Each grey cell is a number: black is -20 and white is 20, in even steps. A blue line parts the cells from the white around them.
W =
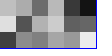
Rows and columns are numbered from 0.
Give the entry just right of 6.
4
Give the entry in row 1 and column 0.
15
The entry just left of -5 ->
12
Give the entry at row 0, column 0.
10
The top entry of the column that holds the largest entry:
-17

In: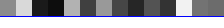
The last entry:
-3
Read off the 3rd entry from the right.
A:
18
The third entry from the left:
-16
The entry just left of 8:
-18

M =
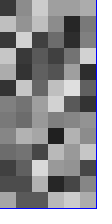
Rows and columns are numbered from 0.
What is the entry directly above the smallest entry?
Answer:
0
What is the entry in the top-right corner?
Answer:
7
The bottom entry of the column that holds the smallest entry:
9
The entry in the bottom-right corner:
7
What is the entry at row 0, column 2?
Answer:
12
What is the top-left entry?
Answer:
-11
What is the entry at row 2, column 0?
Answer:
-11
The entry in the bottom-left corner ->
6
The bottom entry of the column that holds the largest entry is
12
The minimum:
-15
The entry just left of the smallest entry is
6
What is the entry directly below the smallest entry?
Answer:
9
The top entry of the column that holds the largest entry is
5
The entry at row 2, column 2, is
-10
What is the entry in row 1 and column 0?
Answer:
10
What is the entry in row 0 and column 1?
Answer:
2
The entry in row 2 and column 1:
13

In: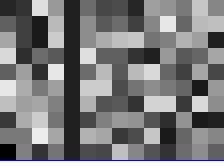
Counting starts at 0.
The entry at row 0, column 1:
-12
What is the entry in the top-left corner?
-14
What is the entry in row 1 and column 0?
-5
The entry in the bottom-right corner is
-5
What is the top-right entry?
1
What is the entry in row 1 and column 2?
-16
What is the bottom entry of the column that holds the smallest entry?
-20
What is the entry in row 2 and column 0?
6
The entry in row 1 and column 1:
-10
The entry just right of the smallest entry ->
0
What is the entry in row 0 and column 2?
15
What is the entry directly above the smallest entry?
-1
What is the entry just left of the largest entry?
-1
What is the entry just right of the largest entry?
6

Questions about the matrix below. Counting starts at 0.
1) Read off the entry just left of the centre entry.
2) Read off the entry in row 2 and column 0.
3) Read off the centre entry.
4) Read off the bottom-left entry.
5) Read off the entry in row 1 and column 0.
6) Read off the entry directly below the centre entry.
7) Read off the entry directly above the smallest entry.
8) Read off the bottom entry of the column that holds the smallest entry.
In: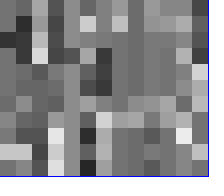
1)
-8
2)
-12
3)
-11
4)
-2
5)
-2
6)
0
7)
-5
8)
-14

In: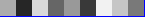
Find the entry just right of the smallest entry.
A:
14
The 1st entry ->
7
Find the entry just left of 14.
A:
-14

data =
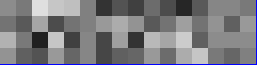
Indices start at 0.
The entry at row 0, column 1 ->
-1
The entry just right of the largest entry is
11
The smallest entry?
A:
-15
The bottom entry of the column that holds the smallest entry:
-7
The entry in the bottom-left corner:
3
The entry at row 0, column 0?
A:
2
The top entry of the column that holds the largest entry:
15
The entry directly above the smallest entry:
6
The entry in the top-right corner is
-1
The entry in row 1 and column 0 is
-2
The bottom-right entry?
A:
0
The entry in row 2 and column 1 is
-1

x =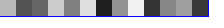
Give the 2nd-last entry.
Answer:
5
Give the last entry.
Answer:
-11
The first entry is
9
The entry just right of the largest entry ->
-12

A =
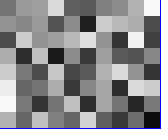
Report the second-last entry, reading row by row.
-3
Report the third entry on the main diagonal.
3
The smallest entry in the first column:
-8
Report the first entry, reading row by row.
-2
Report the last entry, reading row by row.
-18
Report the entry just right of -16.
2
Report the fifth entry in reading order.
-5
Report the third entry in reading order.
5
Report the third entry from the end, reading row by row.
-11
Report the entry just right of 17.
-4
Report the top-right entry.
19
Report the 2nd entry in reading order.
4
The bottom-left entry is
8
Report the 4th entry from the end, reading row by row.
-5
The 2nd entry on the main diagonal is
1

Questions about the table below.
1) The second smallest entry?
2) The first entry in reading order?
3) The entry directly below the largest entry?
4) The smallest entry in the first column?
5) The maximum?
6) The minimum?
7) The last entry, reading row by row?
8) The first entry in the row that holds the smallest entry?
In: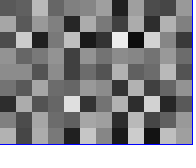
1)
-17
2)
-6
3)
2
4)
-13
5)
17
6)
-18
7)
5
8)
-8

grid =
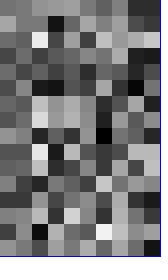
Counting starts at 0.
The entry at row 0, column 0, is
-2
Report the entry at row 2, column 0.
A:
-3
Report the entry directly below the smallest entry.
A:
-11
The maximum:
18
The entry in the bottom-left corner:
3
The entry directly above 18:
-12
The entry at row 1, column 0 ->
6
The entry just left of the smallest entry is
3
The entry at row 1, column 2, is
-1
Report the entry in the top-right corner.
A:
-13
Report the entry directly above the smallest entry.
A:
-15
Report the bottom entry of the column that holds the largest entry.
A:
-4
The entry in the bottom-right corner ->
-17
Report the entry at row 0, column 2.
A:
3
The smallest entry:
-20
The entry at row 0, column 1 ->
-1
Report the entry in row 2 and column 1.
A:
-5

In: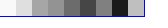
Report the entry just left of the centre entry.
3
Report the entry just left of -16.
0
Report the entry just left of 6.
15

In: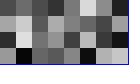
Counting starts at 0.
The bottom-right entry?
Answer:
11
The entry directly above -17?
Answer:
5
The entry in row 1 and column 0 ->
6
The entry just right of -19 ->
-4
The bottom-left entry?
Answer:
4
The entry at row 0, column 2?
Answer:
-8
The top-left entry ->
-8
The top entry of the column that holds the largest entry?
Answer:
-3
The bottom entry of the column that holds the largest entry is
-19
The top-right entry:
-15

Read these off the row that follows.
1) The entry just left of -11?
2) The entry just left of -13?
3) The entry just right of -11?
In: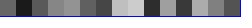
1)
5
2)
12
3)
7
